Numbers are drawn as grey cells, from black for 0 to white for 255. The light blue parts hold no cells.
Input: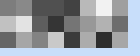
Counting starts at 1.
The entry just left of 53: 94
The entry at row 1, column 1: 125
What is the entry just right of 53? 117
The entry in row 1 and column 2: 137
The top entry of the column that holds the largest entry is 242
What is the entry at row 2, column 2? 227
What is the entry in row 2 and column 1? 193

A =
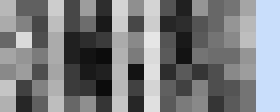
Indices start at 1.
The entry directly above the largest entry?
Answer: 205
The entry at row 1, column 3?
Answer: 96
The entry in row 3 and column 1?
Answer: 103
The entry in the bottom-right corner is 116
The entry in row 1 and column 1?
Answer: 184
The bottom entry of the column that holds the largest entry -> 224
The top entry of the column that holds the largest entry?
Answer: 212
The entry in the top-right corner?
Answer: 165
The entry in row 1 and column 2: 96
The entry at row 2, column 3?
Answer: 71
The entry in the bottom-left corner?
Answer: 177
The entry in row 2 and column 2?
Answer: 130
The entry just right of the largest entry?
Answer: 84
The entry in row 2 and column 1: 171
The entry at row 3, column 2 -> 218

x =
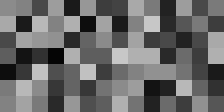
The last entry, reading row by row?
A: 86
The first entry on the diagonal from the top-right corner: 122
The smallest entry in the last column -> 26
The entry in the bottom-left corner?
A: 130
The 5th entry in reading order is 26
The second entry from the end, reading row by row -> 145
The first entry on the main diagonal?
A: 138
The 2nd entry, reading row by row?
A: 130
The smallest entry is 5
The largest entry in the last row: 176
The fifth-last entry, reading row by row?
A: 33
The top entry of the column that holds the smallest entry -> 157
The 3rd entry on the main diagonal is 151
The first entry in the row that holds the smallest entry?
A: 94
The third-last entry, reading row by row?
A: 61
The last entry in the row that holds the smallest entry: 176
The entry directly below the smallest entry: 79
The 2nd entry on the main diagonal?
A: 26
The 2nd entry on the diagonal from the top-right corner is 122

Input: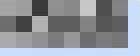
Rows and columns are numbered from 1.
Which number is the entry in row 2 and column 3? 177
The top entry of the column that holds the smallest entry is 58
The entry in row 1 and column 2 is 158
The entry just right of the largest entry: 79
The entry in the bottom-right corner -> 117
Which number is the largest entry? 199
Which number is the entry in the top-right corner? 131
